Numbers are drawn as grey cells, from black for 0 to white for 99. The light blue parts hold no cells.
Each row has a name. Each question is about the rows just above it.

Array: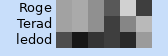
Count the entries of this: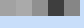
5
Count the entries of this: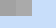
2
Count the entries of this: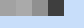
4
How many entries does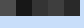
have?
5

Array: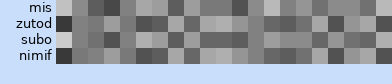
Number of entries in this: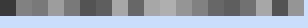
19
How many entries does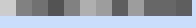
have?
12
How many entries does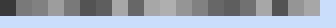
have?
20
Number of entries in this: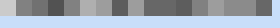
17
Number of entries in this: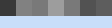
7
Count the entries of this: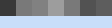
7

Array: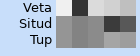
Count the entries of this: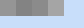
4
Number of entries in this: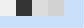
4
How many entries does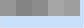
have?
5
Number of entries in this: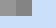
2
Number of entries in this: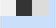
3
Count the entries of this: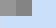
2

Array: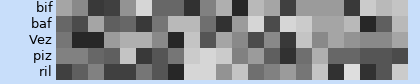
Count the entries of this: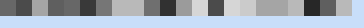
22
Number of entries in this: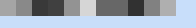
11
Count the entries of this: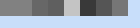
8
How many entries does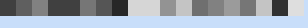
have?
19
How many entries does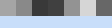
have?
7
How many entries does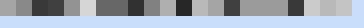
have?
22

